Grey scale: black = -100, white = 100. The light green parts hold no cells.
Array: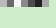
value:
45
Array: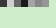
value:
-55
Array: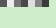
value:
-32
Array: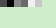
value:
-40
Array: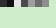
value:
-64
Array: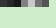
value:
-59
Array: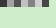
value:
-56
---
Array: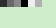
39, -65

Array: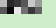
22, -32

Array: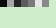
7, -92

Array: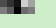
27, -3

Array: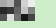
86, -35

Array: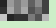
-49, 55

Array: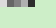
-65, 72
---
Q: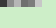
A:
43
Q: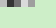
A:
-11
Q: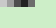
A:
-39
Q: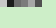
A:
-15
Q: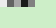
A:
31
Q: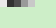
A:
-39
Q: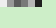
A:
-29
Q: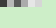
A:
-30
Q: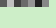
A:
-50
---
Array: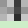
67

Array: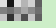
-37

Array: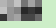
-45

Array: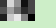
81

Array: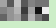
41

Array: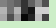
-71

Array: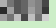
50
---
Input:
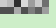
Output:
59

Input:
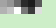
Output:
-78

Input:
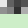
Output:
-49

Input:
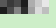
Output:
59

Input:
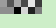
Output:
80

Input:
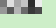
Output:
-65

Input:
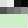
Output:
-82

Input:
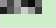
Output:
-91
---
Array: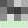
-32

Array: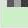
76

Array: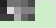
-74

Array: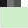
-80

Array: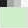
-73

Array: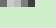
-14

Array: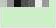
53

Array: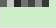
-23

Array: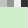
51
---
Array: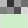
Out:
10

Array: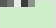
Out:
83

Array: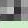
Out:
-53

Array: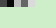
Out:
50

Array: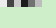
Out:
-79

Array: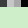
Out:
55

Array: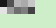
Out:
-14

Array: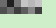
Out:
-27

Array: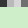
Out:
45

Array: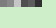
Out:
-38
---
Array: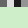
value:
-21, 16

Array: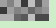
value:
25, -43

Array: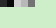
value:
-69, -10

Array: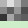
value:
41, -26

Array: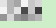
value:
78, 43

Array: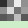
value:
-64, -31
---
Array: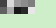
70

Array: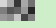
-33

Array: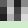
60

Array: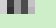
-52

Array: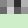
30

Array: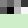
-23
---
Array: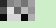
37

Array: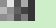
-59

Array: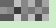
40

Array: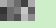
10

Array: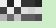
-38

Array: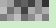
-1
